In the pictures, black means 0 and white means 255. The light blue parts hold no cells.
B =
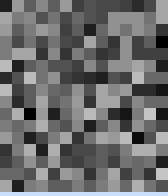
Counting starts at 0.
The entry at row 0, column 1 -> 154
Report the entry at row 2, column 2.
124
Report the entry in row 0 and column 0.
31
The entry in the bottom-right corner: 82
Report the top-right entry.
165
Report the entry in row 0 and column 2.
93
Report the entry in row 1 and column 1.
124
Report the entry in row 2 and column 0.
154
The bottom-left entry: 165
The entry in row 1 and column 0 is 165
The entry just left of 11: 187

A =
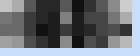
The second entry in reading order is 172
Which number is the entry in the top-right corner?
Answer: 205
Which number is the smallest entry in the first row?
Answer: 17
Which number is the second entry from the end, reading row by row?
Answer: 150
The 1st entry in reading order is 196
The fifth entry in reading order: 39
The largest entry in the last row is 184
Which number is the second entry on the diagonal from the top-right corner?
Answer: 117
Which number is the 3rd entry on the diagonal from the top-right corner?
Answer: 69
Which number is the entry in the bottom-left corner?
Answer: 161
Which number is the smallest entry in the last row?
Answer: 17

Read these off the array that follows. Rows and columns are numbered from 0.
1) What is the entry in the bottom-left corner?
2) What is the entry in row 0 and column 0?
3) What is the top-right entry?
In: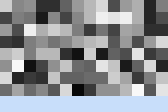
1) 107
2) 205
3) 126

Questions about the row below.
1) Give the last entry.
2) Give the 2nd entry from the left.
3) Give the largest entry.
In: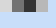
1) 184
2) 115
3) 216

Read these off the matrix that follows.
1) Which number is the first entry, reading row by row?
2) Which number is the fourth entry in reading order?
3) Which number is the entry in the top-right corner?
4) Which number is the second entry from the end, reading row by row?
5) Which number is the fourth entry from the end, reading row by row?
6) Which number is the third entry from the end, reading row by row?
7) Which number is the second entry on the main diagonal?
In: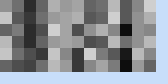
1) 145
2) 100
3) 207
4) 154
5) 123
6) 13
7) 88

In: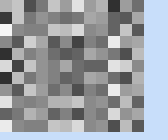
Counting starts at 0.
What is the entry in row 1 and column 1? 197
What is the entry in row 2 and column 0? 246
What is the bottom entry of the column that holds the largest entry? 235
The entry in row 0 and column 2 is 79
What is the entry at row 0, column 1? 197
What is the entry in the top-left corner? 179
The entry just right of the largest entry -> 138
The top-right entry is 110
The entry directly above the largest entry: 57
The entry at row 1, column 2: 120
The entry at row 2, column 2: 129
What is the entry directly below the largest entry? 138

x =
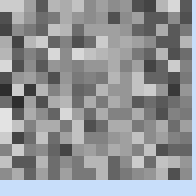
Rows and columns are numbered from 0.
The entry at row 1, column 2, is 150
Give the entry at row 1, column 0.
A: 80
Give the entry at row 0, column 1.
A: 204
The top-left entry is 204
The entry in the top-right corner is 89
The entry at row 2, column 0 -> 68
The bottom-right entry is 140
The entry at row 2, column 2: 121
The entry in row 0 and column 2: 160
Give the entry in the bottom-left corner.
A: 140
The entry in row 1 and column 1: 182
